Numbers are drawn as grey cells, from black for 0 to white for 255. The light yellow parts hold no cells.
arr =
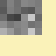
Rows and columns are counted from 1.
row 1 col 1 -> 97
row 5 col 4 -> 140
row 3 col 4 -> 143
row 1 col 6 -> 123
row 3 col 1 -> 108
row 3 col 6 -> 105
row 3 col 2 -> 71
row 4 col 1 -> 140
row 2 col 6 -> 126

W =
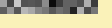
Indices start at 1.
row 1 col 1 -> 163
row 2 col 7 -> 119
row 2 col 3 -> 86
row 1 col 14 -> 60
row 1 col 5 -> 87
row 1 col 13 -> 175
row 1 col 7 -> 139
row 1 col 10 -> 98
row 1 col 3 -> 200
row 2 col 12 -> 174

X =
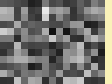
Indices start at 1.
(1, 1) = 90
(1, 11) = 63
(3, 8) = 67
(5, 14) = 57
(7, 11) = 132
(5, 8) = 17
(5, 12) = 122
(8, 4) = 131
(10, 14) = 172
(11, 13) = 191
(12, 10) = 189
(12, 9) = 55
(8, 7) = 91
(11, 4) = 119
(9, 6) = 126
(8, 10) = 150
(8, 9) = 34
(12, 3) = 194
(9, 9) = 80
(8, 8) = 69
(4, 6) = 91
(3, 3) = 68
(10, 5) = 29
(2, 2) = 172
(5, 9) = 143
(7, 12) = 188
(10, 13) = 73
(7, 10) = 93
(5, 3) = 98
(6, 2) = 121
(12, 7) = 46
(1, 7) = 121
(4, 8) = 74
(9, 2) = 148
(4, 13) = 29
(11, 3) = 73

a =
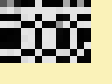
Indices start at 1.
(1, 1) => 87
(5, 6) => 1
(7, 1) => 6
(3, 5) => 228
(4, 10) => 228
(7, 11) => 227
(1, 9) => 3
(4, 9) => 149
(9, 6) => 4
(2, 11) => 229
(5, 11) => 224
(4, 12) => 225
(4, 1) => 229
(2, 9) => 219
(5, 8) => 226
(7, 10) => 4
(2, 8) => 228
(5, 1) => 2
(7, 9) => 4
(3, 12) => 2
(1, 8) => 3
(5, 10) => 3
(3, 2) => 4
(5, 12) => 1
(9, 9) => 6
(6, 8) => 227
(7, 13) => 228
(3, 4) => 220
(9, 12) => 2
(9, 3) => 2
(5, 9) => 8
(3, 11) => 229
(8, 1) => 229
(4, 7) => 4

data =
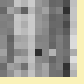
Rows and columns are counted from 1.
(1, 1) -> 126
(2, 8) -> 115
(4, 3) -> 194
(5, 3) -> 197
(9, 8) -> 101
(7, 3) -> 172
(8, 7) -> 135
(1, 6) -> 153
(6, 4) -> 166
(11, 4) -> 154
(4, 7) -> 143
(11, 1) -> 118
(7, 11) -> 219
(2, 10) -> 48
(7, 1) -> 140
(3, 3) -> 197
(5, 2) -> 124
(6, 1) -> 140
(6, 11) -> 218
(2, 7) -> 162
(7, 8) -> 101
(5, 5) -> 202
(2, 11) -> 196
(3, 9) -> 107
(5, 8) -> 100
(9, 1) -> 138
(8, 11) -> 170
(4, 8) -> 105
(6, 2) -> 98
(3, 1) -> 130
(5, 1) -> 130
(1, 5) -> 203
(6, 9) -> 126
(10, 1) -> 108
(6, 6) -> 129
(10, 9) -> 125

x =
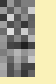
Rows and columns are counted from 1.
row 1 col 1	54
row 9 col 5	197
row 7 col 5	67
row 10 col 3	137
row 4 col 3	108
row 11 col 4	56
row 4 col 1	161
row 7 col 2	69
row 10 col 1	170
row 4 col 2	78
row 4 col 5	98
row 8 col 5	167
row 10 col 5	68
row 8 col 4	147
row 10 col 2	82

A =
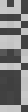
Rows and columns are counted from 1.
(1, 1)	197
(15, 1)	65
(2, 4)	66
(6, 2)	197
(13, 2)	63
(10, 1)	201
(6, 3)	200
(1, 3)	200
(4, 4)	64
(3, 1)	68
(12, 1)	68
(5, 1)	64
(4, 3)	200
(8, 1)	87
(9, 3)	65
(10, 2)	195
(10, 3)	201
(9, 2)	66
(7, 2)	195
